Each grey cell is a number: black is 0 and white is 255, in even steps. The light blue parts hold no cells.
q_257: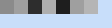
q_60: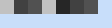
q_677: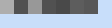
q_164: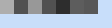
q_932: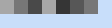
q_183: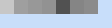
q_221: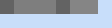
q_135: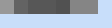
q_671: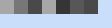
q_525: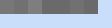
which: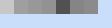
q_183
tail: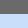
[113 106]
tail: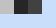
[81]

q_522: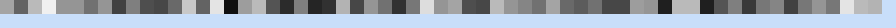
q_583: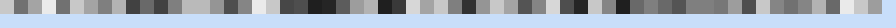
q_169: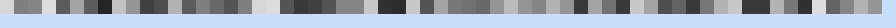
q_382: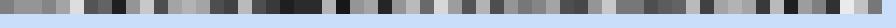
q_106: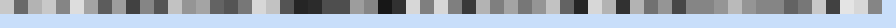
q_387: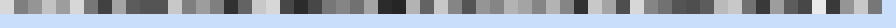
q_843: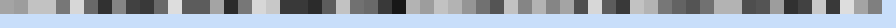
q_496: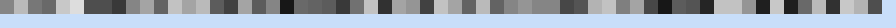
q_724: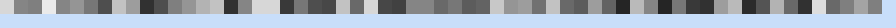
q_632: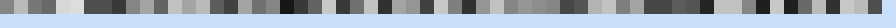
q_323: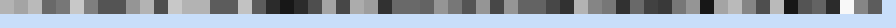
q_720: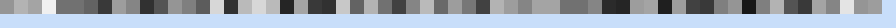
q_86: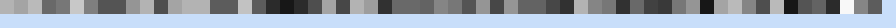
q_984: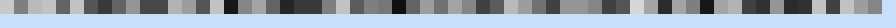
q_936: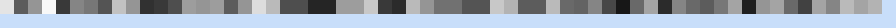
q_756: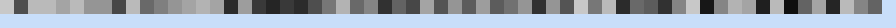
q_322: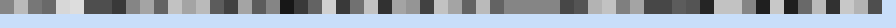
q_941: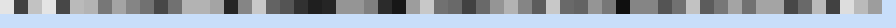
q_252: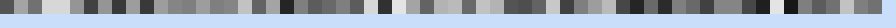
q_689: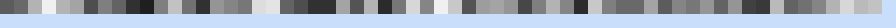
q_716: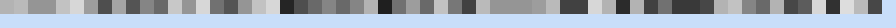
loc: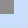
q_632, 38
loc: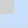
q_322, 23
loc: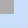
q_323, 25
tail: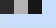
[149 164 37 149 186 105 215 157 84 179 78 149 119 133 164 78 71 149 200 119 119 78 92 99 186 65 164 179 164 57 186 31 157 127 49 234 194 119]
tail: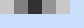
[164 84 133 215 78 37 200 133 31 105 127 105 84 127 127 119 157 78 200 133 113 133 179 105 234 200 157]

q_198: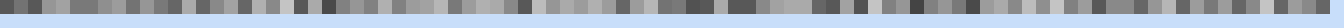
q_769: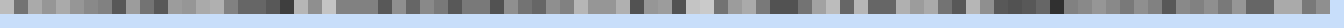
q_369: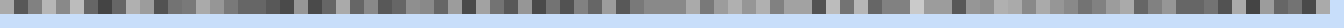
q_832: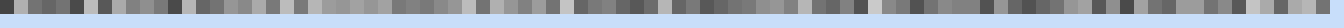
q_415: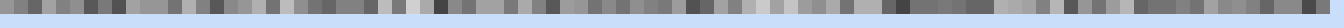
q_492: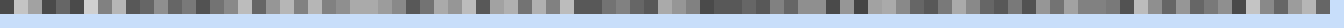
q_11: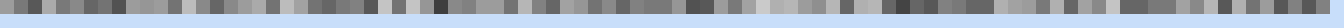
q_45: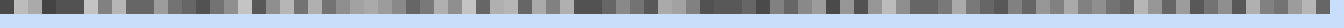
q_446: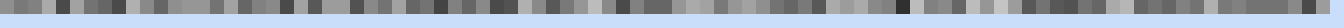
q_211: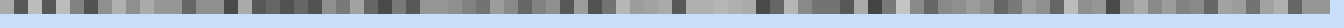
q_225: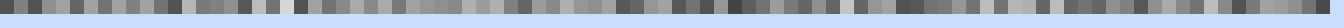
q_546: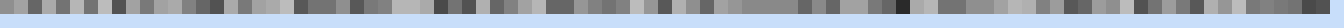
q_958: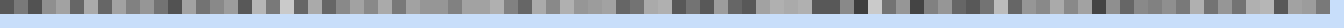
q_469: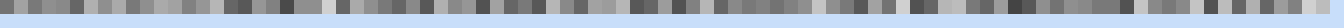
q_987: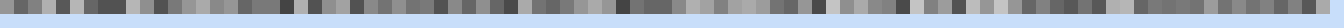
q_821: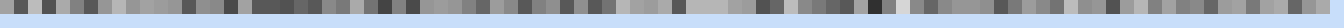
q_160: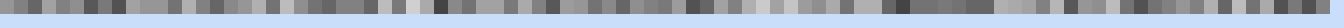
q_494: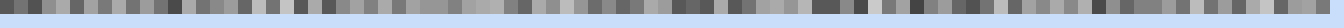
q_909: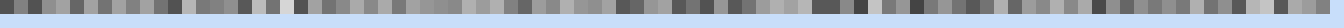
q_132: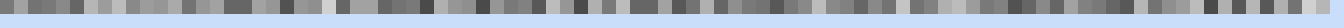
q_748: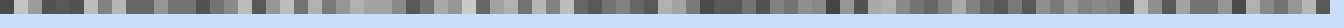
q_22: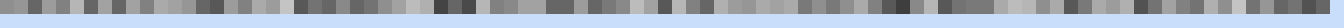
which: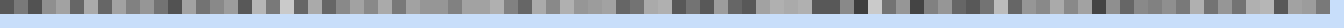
q_958
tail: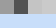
[115 156 170 121 82 82 115 162 188 102 182 102 102 176 156 170 115 88 182 143 88 82 88 102 48 129 137 150 137 121 143 129 88 137 129 143 121 150 102 102 170 170 121 143]
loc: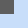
q_225, 53

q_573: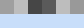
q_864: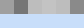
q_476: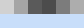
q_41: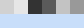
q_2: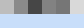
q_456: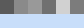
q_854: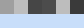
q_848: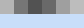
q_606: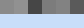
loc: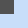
q_848, 2
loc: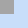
q_476, 1
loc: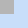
q_848, 0
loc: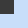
q_854, 5
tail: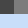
[130 90]
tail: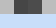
[58]

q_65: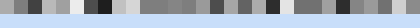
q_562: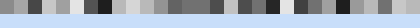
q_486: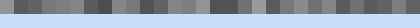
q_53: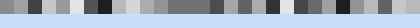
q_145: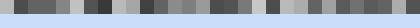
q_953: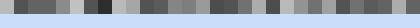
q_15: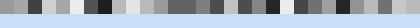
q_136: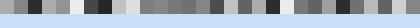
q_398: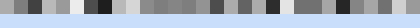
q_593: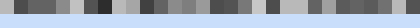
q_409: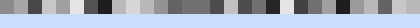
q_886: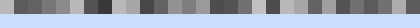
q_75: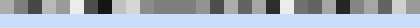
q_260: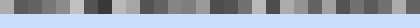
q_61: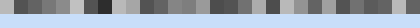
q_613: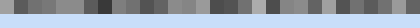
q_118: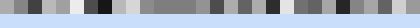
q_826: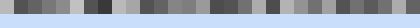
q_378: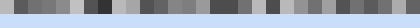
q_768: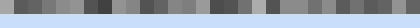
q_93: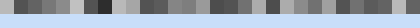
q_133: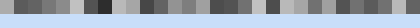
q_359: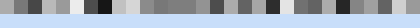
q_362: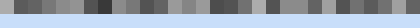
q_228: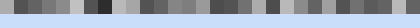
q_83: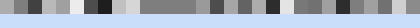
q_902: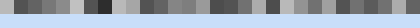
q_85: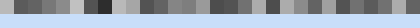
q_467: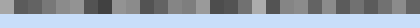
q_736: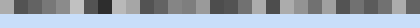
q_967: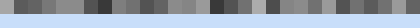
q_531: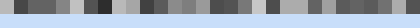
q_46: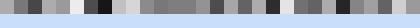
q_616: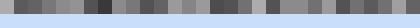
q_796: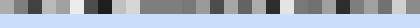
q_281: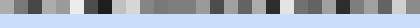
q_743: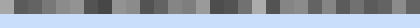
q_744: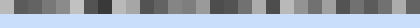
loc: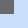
q_53, 22
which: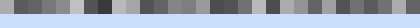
q_260
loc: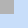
q_826, 20
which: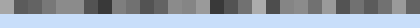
q_967
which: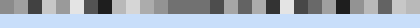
q_53
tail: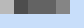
[193 83 57 185 166 65 99 139 126 154 77 83 120 199 77 185 172 99 160 91 113 91 99 172 83]

